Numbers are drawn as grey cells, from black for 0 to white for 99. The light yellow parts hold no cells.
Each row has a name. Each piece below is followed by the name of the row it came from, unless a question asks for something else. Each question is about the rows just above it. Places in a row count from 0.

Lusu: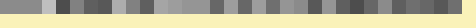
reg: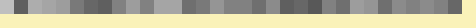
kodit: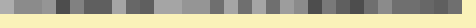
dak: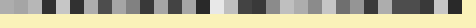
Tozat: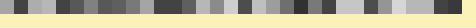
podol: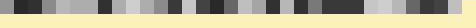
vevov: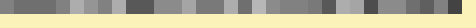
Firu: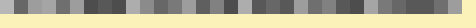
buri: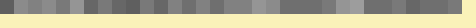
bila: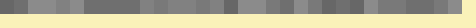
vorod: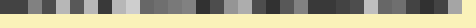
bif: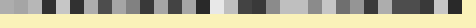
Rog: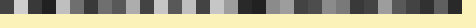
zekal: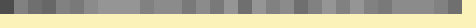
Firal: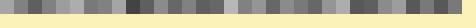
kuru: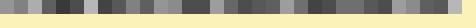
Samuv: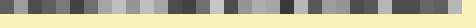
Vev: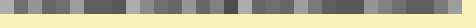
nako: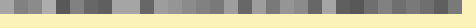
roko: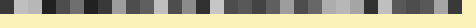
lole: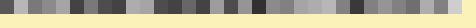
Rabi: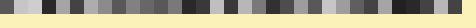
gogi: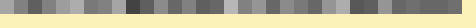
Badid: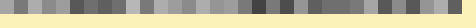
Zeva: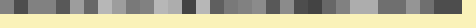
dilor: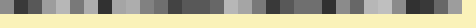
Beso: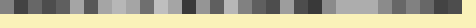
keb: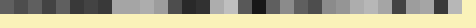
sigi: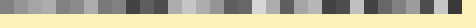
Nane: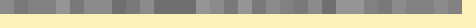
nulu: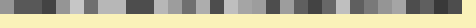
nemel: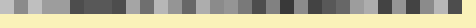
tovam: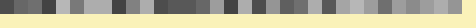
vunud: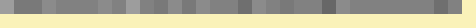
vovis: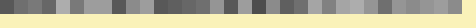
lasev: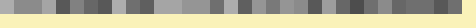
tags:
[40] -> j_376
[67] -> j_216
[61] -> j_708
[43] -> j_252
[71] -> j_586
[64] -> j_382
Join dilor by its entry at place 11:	j_252
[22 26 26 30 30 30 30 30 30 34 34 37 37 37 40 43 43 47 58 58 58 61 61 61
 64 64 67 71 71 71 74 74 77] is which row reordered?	nulu
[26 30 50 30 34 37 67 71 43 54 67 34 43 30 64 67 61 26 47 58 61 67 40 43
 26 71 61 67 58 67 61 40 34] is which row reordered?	tovam

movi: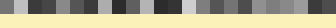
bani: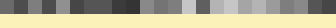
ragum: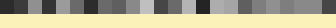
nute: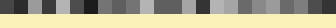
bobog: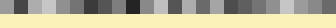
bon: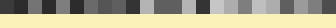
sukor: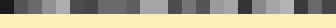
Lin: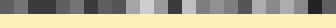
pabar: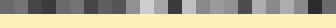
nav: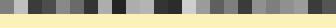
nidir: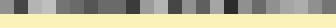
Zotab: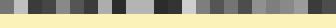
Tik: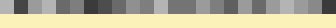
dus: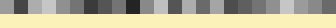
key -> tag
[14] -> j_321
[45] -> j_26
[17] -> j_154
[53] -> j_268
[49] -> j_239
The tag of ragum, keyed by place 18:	j_239
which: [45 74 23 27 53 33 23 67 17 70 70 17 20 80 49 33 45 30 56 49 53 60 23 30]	Zotab

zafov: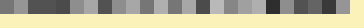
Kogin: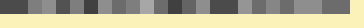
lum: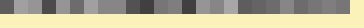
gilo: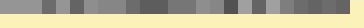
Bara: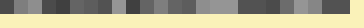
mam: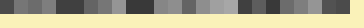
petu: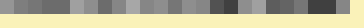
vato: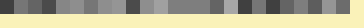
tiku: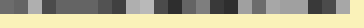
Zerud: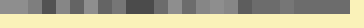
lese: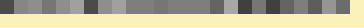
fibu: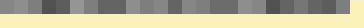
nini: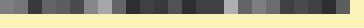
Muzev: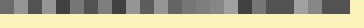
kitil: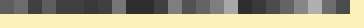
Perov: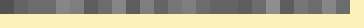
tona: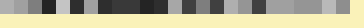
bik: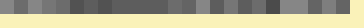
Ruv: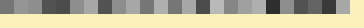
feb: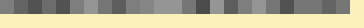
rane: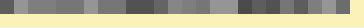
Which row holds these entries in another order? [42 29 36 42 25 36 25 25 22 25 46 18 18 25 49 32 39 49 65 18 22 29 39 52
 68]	kitil
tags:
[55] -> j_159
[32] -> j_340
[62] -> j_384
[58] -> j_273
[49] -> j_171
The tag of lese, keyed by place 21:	j_171
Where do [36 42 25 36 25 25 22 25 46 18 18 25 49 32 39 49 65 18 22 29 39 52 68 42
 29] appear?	kitil
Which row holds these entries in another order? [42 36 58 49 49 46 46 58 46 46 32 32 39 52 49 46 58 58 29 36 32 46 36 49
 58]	rane
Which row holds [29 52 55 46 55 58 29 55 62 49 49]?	vato
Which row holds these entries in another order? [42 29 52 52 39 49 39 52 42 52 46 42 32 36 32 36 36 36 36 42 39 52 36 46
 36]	bik
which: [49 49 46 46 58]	rane

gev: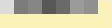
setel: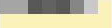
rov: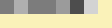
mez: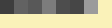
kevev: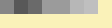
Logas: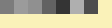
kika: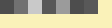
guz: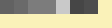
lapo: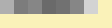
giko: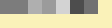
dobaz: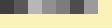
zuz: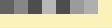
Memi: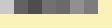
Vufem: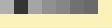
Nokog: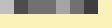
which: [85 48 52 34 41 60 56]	gev
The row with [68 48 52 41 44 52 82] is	lapo
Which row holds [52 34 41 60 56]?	gev
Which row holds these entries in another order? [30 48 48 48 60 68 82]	rov
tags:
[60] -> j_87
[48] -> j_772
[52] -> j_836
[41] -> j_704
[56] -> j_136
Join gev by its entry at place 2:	j_836
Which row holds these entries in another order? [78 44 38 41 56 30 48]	Memi

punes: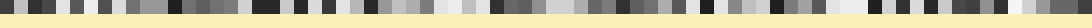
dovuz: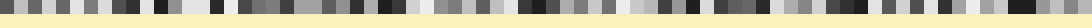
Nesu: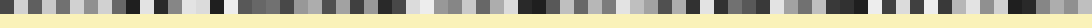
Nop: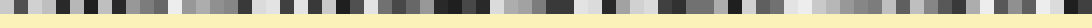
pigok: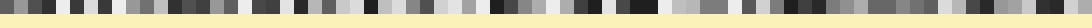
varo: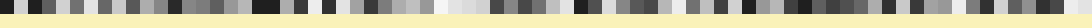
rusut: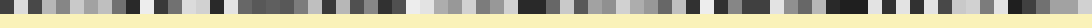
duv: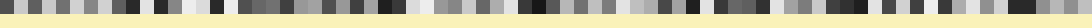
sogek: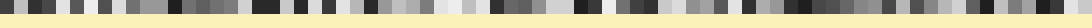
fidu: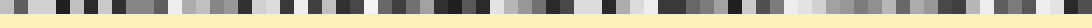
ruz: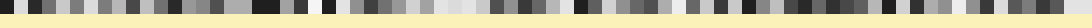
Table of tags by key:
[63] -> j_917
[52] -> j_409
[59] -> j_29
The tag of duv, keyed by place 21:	j_29
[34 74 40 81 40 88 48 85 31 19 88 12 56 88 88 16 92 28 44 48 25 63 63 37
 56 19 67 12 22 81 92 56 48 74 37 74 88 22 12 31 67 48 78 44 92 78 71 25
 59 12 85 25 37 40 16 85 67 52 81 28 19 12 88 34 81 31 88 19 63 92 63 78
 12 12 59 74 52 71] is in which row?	dovuz
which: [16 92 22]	rusut
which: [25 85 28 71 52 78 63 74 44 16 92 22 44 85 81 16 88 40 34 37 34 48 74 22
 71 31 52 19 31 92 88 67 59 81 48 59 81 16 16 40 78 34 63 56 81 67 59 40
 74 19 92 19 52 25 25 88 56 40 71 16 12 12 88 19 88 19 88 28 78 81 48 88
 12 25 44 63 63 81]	rusut
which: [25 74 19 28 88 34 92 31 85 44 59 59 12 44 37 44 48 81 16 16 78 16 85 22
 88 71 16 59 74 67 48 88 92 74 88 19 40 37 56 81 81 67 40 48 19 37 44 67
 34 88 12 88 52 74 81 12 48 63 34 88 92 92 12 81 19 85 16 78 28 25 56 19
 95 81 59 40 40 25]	punes

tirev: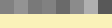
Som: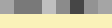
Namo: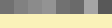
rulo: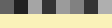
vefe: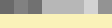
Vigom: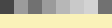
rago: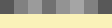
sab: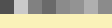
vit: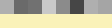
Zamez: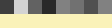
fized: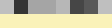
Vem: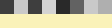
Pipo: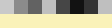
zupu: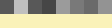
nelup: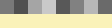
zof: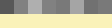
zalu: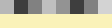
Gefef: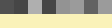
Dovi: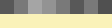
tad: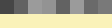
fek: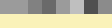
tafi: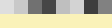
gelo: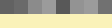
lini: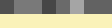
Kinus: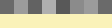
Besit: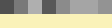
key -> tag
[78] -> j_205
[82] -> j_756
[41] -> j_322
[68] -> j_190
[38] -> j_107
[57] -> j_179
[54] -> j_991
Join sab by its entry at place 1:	j_205
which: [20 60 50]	rulo

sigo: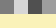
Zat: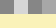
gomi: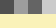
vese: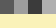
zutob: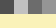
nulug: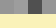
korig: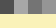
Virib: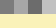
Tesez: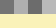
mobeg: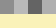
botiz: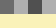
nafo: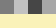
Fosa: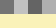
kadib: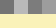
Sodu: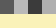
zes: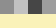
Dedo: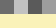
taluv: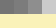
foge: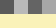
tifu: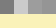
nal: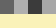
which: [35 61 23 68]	vese
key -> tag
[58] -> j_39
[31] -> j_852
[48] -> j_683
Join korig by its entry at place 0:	j_852

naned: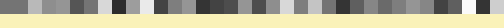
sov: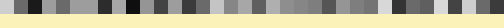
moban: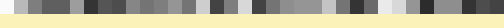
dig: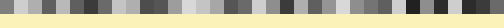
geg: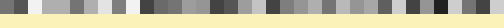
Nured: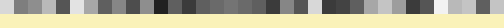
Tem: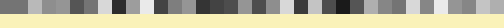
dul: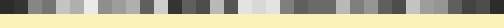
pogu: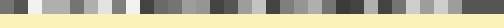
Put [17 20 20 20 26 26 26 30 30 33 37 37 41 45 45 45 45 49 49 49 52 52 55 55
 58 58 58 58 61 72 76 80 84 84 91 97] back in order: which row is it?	naned
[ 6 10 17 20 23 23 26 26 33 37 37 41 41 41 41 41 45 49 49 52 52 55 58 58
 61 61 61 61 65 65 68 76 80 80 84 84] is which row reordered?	sov

